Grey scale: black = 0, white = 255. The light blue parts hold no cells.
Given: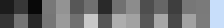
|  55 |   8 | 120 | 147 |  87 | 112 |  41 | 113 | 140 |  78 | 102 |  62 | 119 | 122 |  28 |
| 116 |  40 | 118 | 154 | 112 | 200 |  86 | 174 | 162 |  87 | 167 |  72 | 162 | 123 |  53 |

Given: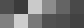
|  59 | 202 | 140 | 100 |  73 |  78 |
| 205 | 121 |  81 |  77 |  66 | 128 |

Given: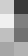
|  58 | 207 |
| 127 | 240 |
| 113 | 192 |
| 179 | 166 |

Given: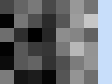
| 101 | 121 |  73 | 103 | 152 | 115 |  71 |
| 119 |  79 |  43 |  86 | 157 | 198 |   3 |
|  46 |   0 |  38 | 141 | 133 |  97 | 110 |
|  88 |  59 |  54 | 121 | 184 | 147 |   2 |
|  88 | 100 |  50 |  79 | 124 | 148 |  12 |
|  21 |  28 |   6 |  85 | 148 | 110 | 124 |

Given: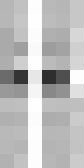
| 193 | 253 | 185 | 182 | 199 | 182 |
| 198 | 254 | 188 | 184 | 199 | 183 |
| 194 | 252 | 176 | 173 | 215 | 170 |
| 159 | 249 | 157 | 163 | 207 | 170 |
| 207 | 254 | 187 | 180 | 213 | 174 |
|  52 | 231 |  46 |  79 | 253 | 107 |
| 149 | 245 | 136 | 145 | 224 | 153 |
| 191 | 254 | 191 | 189 | 191 | 189 |
| 179 | 251 | 173 | 175 | 203 | 176 |
| 187 | 253 | 183 | 184 | 196 | 185 |
| 181 | 253 | 180 | 182 | 195 | 184 |
| 194 | 253 | 183 | 179 | 203 | 178 |

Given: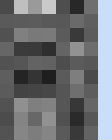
| 191 | 154 | 201 |  78 |  40 | 111 |  74 |
|  91 |  92 |  89 |  88 | 106 |  95 |  90 |
| 128 | 121 | 122 |  91 |  57 |  92 |  81 |
|  59 |  58 |  46 | 100 | 146 | 109 | 102 |
|  86 |  99 |  98 |  77 |  91 |  87 |  82 |
|  36 |  52 |  31 |  91 | 126 |  74 |  94 |
|  67 |  69 |  71 |  85 | 111 |  93 |  91 |
| 144 | 127 | 130 |  86 |  55 | 102 |  82 |
| 132 | 103 | 145 |  81 |  42 |  87 |  76 |
| 134 | 125 | 133 |  90 |  57 |  99 |  83 |
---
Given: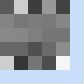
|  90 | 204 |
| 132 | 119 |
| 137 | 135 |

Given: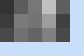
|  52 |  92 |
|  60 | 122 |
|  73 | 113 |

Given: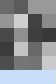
| 106 |  91 |
| 149 | 207 |
|  73 | 144 |

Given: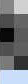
| 134 | 209 |
|  76 | 101 |
|   8 |  90 |

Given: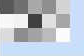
|  88 | 112 |
| 248 | 242 |
| 219 | 141 |

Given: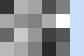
|  52 | 179 |
| 168 | 143 |
| 102 | 201 |

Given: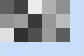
|  96 |  65 |
| 148 | 157 |
| 224 |  48 |

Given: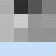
| 173 |  46 |
| 185 | 203 |
| 184 | 162 |
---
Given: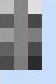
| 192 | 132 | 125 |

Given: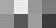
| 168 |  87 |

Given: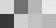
| 216 | 208 |

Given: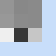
| 149 | 139 | 198 |

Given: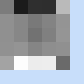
| 124 | 135 | 114 | 142 | 106 |

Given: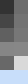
|  51 | 115 |

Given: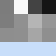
| 124 | 144 | 166 |
